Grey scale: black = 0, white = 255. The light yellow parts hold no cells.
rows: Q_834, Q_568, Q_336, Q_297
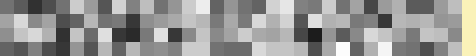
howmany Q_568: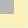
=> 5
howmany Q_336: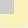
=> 1
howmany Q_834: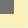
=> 5
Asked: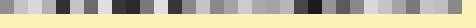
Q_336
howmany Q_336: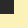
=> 1

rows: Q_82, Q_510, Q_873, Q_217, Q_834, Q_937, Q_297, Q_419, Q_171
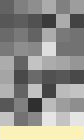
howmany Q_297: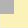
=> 1
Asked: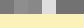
Q_217
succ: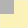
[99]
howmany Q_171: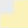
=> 0
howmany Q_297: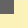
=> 1

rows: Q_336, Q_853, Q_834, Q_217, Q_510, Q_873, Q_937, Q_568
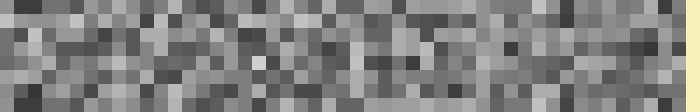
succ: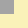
[158]
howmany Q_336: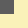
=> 1
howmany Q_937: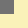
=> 7
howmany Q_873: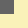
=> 3

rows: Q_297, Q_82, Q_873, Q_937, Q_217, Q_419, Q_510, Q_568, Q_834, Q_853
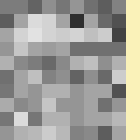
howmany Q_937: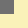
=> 4
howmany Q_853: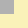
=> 1
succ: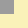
[164]
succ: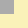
[137]
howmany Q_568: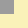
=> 0
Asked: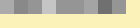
Q_568
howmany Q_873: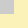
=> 2

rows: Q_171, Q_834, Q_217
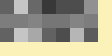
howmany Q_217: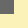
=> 0
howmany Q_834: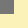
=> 2

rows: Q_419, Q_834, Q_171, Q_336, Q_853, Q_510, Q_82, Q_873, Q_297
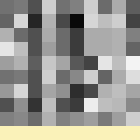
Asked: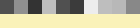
Q_873
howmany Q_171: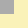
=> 3
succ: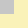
[165]
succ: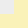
[190]
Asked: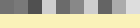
Q_510
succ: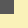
[67]
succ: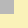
[136]

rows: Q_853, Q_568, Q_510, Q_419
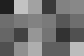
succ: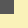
[110]
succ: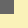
[66]

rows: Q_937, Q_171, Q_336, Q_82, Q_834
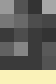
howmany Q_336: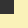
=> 1
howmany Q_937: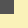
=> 1
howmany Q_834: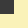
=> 3
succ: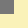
[105]
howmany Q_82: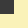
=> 1

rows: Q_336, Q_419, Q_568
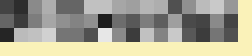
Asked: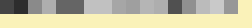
Q_336
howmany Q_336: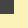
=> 1
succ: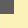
[159]

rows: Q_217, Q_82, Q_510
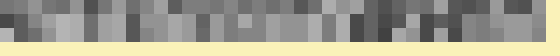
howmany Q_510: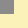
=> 0
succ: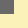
[154]
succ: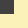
[167]
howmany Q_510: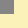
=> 6
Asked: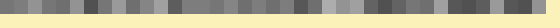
Q_217

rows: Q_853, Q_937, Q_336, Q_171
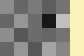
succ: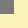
[94]
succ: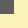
[114]

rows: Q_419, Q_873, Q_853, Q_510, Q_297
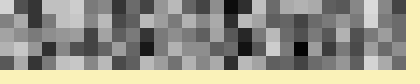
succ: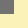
[178]
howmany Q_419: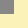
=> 3
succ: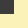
[122]
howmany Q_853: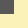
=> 2
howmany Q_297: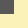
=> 1
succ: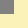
[170]

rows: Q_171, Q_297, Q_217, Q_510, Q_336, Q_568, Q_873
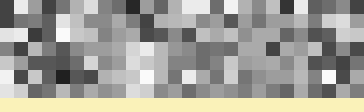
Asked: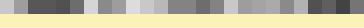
Q_336
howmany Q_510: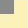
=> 3
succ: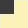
[95]
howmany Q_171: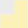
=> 4
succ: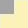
[170]
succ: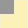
[138]

